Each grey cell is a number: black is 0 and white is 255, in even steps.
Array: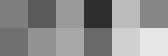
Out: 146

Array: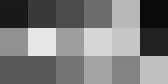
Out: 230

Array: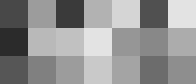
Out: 185

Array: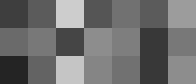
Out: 120

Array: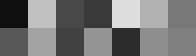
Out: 163

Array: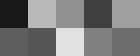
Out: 85
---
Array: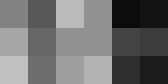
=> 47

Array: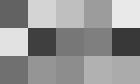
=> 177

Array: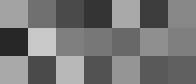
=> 89

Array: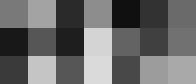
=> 156

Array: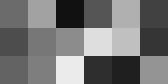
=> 31

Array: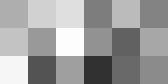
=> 105

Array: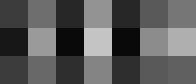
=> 89
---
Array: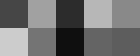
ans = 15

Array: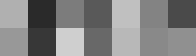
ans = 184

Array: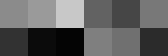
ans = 127

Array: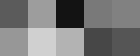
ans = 179

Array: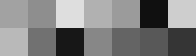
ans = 100

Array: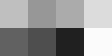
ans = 78

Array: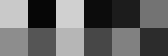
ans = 71

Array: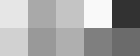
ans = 175
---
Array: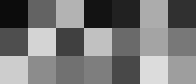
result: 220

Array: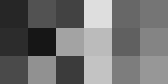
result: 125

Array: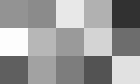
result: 83

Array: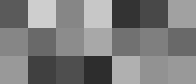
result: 146

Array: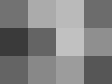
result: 156

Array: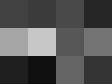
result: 100

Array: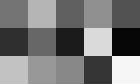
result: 53

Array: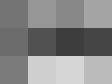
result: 214

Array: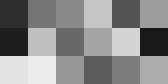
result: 124
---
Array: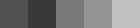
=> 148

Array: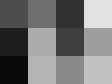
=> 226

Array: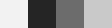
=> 201

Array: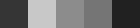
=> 117

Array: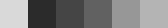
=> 97

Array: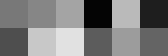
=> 4

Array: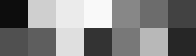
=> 249

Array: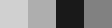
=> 129

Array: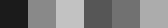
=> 86
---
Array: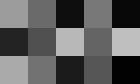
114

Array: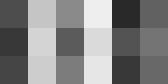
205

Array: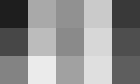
235

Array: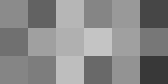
125

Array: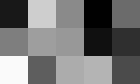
94

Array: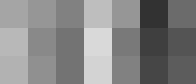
144

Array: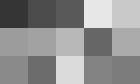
108
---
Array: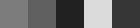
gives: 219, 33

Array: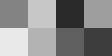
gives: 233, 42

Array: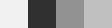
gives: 241, 48

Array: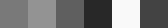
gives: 249, 40

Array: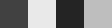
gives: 233, 36

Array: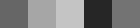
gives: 196, 38
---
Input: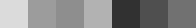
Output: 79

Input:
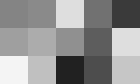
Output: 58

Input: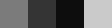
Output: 52

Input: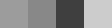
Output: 136

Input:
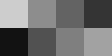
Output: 52

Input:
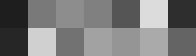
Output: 38

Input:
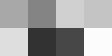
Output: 71

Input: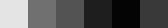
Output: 30
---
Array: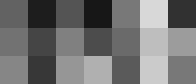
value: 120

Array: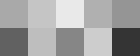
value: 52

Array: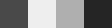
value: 37

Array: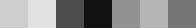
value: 118

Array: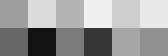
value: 144

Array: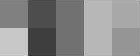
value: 149

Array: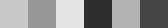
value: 68

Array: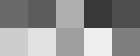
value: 126

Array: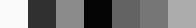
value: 172
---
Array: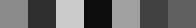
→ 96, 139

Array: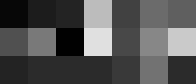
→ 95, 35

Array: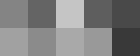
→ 73, 161

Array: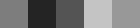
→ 152, 125

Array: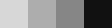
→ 17, 215

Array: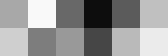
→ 192, 207

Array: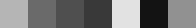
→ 145, 181

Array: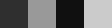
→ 203, 47
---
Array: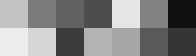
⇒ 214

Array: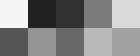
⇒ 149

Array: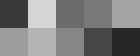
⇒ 179

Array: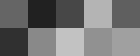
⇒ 137

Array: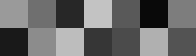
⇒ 140

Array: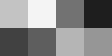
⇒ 94
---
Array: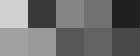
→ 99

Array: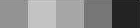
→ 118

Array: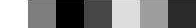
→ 158

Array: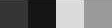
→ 218

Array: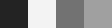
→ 114

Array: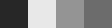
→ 148

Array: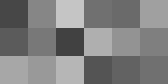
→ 98
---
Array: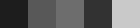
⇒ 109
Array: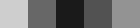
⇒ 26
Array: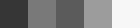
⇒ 91
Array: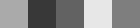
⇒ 98
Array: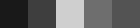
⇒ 207
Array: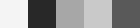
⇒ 167
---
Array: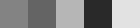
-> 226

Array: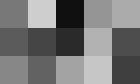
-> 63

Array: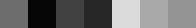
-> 148

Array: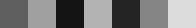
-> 220

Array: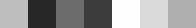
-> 175

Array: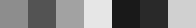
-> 208
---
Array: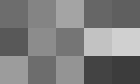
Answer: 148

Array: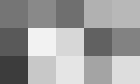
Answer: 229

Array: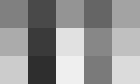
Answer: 239

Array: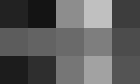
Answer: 118

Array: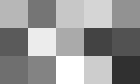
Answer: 255

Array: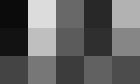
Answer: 60

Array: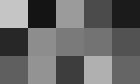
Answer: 61
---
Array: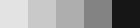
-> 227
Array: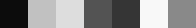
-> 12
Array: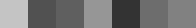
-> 196
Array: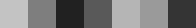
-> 195
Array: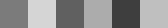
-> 123
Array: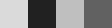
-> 218
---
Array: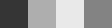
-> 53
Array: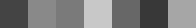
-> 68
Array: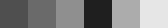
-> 79
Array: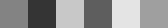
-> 131
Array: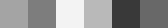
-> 164
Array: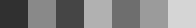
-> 48
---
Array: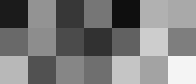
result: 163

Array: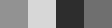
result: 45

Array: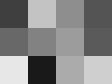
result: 171

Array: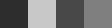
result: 72

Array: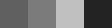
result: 192

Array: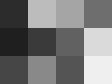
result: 84
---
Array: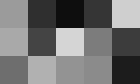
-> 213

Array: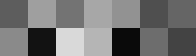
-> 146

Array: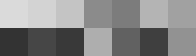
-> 124

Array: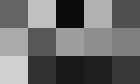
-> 157

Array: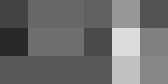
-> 74

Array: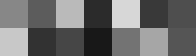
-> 215
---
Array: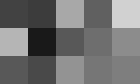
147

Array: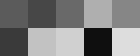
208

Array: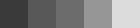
108

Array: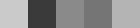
138

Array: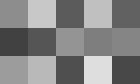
79

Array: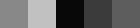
8

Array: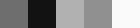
177

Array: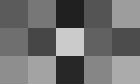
39

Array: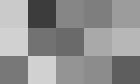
148
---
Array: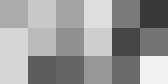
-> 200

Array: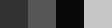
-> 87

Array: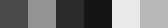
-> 147

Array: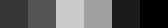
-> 84

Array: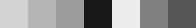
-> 182

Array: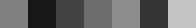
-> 23
